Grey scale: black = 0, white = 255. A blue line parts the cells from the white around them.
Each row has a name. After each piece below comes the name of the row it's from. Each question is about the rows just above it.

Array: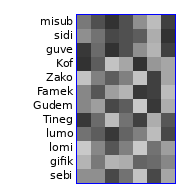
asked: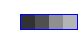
guve
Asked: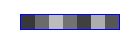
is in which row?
Tineg

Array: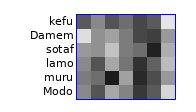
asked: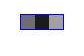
muru
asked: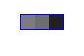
sotaf
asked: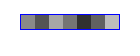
lamo
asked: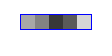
Modo

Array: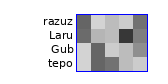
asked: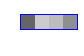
Gub
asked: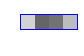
tepo
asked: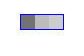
tepo
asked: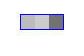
razuz
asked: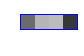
Laru

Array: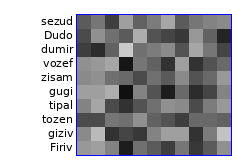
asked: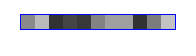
giziv
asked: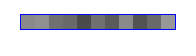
zisam

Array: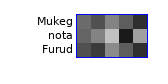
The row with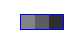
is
Mukeg
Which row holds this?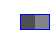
Mukeg
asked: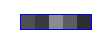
Furud

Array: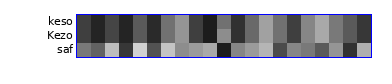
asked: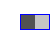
saf
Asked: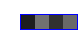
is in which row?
keso

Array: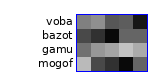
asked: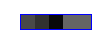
bazot
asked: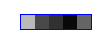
mogof
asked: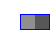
voba
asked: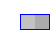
gamu
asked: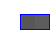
voba
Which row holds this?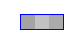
gamu

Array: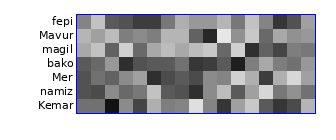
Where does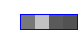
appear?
namiz
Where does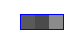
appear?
Mer
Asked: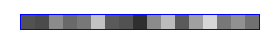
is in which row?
namiz
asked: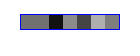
Kemar
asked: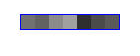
Mer

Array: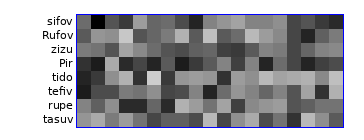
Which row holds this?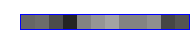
sifov
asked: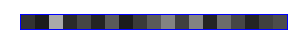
Pir

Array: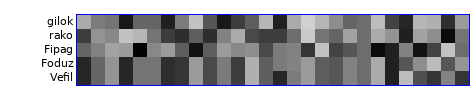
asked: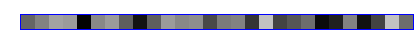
Fipag
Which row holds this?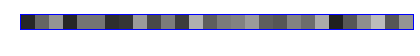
Foduz
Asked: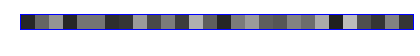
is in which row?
Vefil

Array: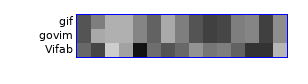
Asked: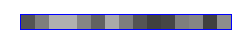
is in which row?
gif
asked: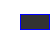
Vifab
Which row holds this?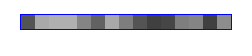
govim

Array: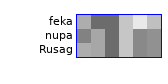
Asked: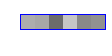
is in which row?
Rusag
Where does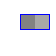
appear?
nupa

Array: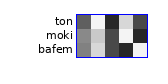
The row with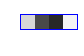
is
bafem
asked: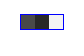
bafem
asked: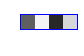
ton
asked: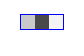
moki
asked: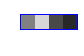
bafem
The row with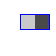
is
moki

